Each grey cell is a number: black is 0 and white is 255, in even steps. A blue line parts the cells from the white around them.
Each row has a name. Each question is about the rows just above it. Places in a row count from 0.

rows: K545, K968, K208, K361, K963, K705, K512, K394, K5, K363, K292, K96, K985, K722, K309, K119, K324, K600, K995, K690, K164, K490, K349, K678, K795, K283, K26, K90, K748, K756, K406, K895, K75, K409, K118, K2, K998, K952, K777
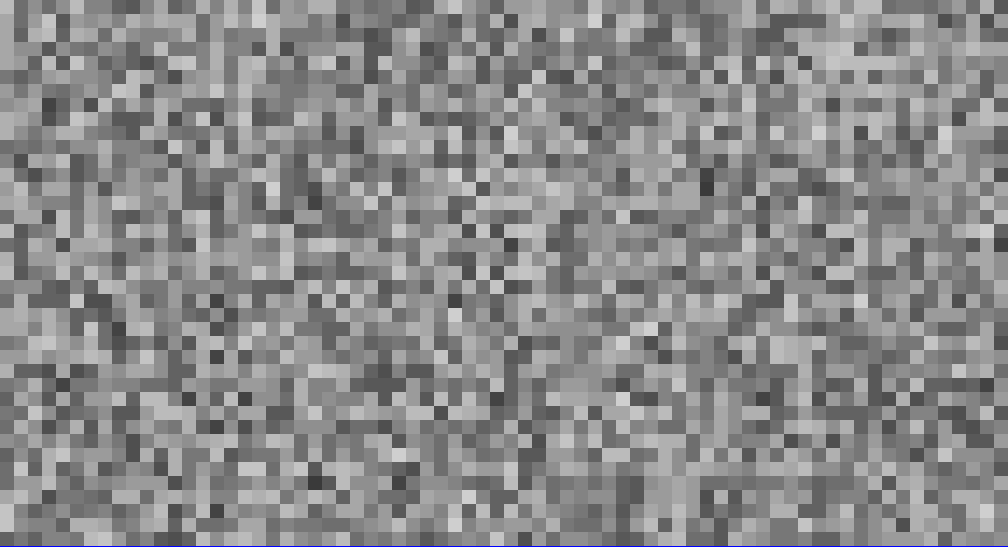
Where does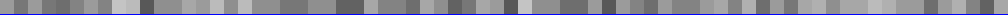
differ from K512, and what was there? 15, [196]
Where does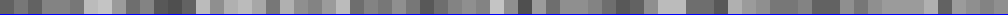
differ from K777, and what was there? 47, [176]
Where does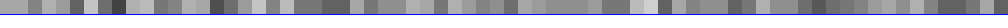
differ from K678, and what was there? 19, [143]
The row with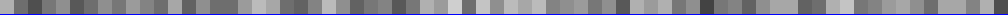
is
K985
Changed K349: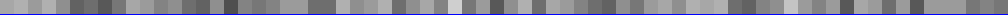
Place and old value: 29, [131]
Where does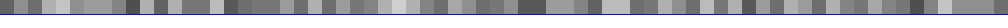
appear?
K75
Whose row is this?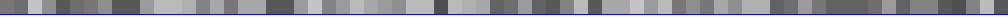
K756

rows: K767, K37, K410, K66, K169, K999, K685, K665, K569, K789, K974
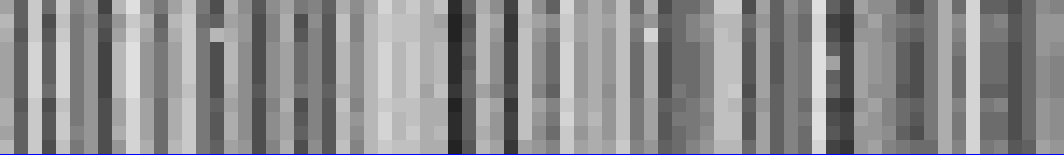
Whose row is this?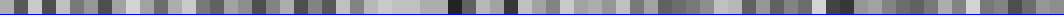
K665
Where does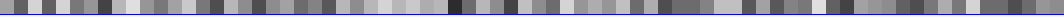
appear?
K66
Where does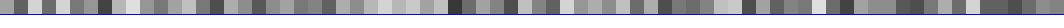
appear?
K685
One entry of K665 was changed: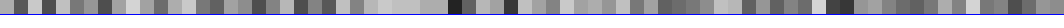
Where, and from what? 20, [173]
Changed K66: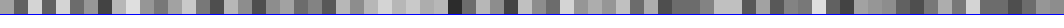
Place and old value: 5, [120]

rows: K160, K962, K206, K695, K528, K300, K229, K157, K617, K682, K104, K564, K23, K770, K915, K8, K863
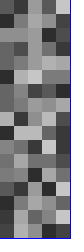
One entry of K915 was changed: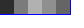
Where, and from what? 2, [167]
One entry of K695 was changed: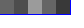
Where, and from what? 3, [113]
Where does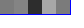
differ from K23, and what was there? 4, [113]
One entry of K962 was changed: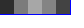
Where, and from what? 3, [143]

